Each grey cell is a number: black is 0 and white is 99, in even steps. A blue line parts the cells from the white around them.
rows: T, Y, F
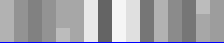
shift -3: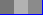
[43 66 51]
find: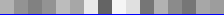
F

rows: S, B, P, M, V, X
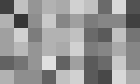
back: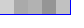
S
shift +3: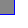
[55]
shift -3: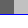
[35 72]
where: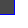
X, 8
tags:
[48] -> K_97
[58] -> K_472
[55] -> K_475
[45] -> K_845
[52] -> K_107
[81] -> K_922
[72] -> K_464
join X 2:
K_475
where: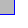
M, 2
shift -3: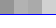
[55 66 63 78]

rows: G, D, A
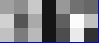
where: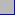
A, 3
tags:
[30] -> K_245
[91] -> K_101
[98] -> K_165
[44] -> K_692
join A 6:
K_101

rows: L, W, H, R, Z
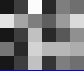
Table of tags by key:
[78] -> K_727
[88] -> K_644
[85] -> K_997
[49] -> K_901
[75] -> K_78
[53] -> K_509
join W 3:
K_901
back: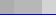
R
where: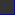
Z, 4
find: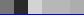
R
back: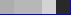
R
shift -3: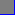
[46]
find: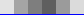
W

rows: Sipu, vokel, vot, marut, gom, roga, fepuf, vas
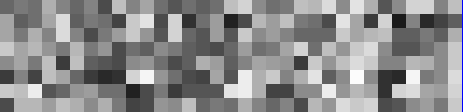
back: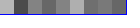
vas
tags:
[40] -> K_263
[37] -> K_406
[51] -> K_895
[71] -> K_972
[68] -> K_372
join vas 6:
K_372

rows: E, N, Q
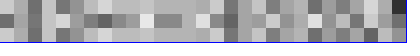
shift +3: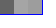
[42 67 64]
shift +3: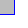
[76]
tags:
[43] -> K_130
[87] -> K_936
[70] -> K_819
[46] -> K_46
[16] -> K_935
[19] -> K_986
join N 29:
K_130
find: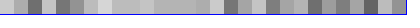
Q

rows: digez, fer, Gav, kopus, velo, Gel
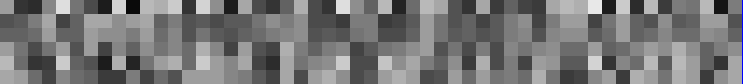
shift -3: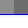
[52 39]
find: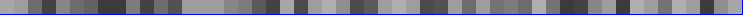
Gel
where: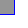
velo, 40
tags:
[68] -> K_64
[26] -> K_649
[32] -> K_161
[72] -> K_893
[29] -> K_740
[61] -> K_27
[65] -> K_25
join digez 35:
K_25

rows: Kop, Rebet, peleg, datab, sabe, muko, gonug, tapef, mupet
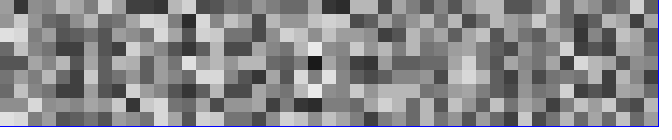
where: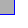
sabe, 10
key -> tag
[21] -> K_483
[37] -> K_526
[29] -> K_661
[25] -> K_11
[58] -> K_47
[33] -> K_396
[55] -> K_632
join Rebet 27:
K_526
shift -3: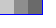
[75 52 38]

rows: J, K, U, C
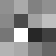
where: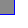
K, 1
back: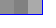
J

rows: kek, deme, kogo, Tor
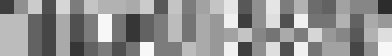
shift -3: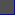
[28]
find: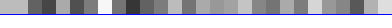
kogo
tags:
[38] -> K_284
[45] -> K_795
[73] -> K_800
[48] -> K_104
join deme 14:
K_795
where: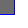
kek, 23

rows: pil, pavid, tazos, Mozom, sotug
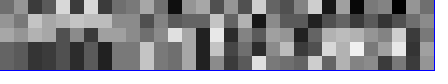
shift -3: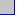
[73]
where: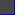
Mozom, 17
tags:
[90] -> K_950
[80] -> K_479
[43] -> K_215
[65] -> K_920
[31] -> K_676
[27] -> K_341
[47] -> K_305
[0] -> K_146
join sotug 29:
K_305
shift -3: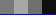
[44 62 40  3]

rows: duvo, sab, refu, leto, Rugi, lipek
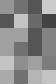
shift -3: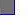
[41]
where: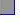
duvo, 1
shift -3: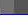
[41 30]
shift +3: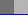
[47 73]
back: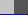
sab
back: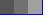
leto

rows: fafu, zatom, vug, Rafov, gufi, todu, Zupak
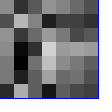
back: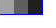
todu
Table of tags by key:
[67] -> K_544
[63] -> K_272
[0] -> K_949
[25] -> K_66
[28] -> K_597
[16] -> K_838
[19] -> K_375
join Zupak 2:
K_544
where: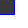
vug, 2
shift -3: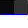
[ 1 16]
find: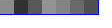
fafu
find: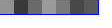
vug

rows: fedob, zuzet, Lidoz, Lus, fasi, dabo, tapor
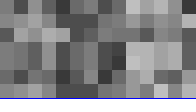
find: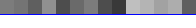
fasi
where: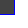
Lus, 9
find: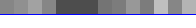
tapor

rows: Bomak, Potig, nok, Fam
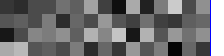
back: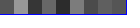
Fam
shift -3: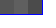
[30 34 26]
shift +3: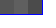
[36 40 32]
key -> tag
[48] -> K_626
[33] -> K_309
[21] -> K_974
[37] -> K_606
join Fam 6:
K_626
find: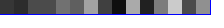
Bomak
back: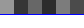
Fam

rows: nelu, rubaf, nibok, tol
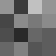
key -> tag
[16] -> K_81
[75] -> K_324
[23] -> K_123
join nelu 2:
K_123
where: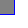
tol, 2

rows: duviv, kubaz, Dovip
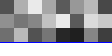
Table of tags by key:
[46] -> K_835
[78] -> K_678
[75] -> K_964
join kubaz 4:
K_964
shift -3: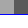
[62 32]
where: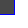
duviv, 8
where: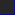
Dovip, 5

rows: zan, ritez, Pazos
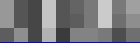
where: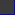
Pazos, 5
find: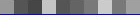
zan
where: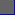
zan, 6
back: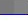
Pazos
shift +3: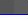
[36 39]
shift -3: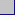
[73]
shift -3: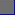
[40]

